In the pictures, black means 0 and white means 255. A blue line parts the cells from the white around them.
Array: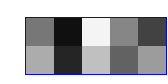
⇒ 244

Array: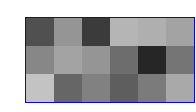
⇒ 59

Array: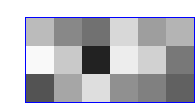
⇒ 113

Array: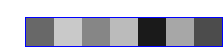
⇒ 134

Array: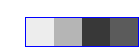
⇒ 56

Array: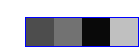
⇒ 9

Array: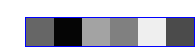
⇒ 163

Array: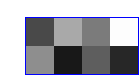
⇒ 123

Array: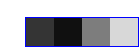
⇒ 125
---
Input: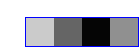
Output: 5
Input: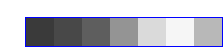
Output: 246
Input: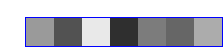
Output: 102
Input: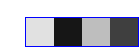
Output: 190
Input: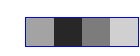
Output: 124
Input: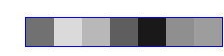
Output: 143
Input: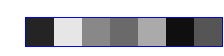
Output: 15
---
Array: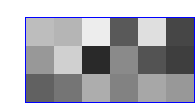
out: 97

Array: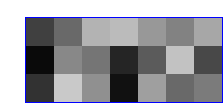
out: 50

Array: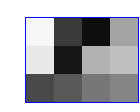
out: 73

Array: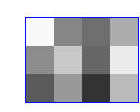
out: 90

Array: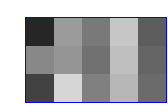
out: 66

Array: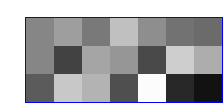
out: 91

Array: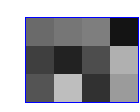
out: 84

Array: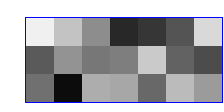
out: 112

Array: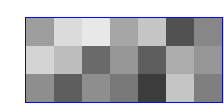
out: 142
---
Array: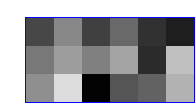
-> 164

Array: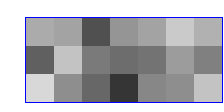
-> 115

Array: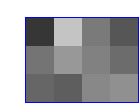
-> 152

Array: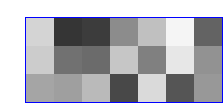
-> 128

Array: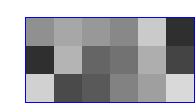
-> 114

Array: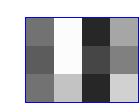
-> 252

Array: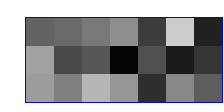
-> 80
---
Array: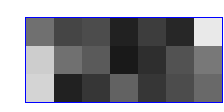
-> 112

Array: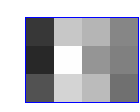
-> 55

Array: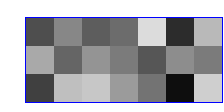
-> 78

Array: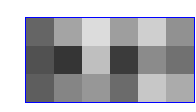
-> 101

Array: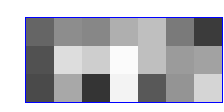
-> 101

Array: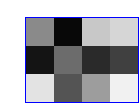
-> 138

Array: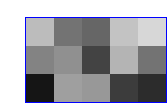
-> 188

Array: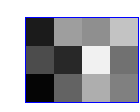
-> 27

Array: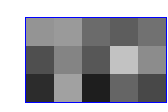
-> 148

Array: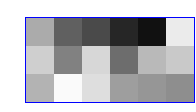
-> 171
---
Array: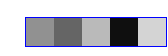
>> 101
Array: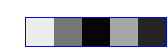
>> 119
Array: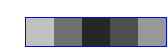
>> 113
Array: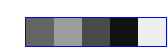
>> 157
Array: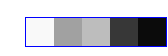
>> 161
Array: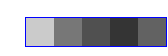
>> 119
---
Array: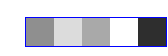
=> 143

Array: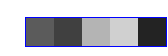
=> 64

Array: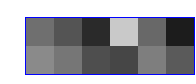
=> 42

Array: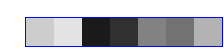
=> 48

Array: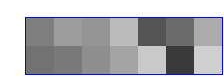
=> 84

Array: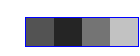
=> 83

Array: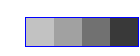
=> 113

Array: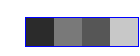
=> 86

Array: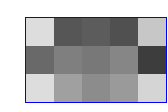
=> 80
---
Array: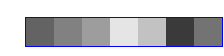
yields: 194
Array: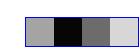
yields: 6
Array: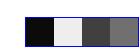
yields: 238
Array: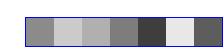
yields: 62
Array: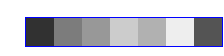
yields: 177
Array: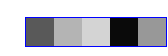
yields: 212
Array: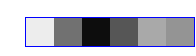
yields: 86
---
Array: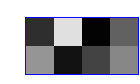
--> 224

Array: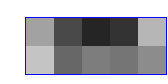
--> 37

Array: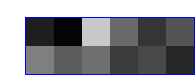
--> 105

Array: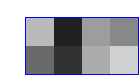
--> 33

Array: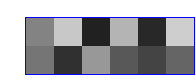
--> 180

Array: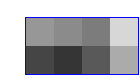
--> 139

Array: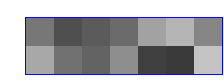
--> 162

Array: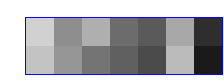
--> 90
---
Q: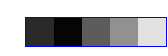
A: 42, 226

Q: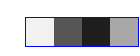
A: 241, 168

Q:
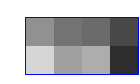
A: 145, 45

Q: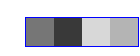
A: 118, 180

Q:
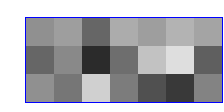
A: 144, 131

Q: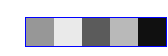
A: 151, 16

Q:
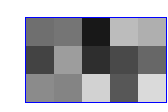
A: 111, 218
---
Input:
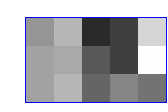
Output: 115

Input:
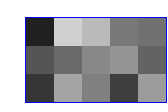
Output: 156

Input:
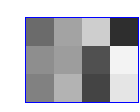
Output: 229

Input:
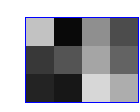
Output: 173

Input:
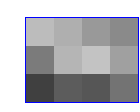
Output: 115

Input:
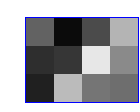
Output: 110

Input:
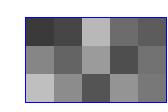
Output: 120

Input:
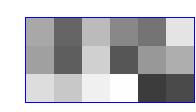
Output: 74

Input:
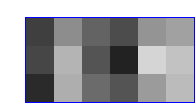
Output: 187

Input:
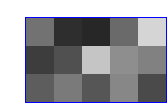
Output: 74
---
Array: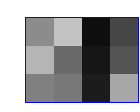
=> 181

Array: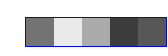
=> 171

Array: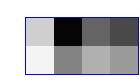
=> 207

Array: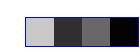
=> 104

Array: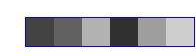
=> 178

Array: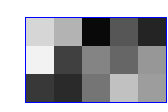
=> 214

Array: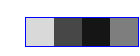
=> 126

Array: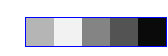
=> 181
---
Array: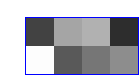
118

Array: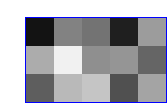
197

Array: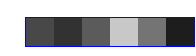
91

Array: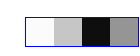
14

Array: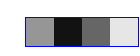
102

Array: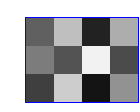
20

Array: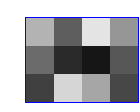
166

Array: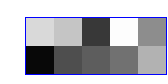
93
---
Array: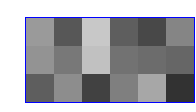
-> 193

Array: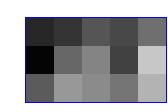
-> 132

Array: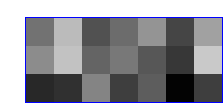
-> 100

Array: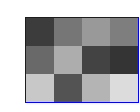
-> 67

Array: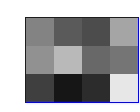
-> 104

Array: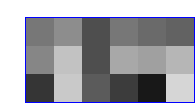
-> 78

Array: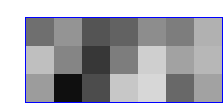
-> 55

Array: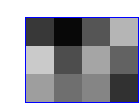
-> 165

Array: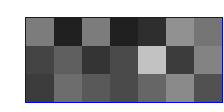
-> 52

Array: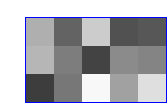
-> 67
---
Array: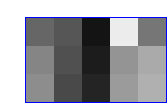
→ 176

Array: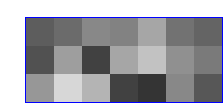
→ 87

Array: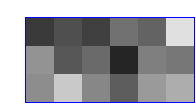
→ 173

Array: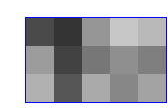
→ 163

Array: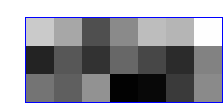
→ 138

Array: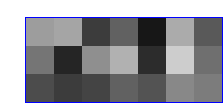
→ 124

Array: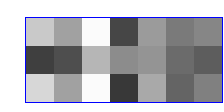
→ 128

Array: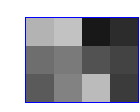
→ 59

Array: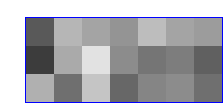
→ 111
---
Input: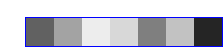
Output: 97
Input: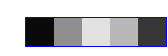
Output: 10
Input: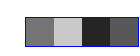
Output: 116
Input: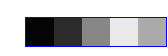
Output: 4
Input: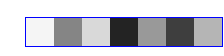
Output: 245
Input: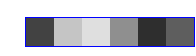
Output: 66
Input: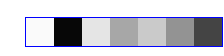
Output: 250
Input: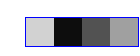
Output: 210
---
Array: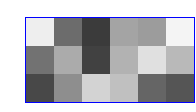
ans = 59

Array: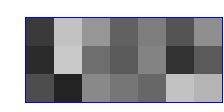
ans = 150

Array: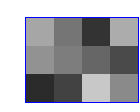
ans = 51

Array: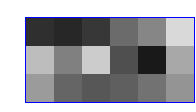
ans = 55

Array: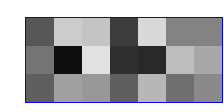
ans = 196

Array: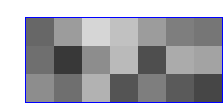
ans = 214
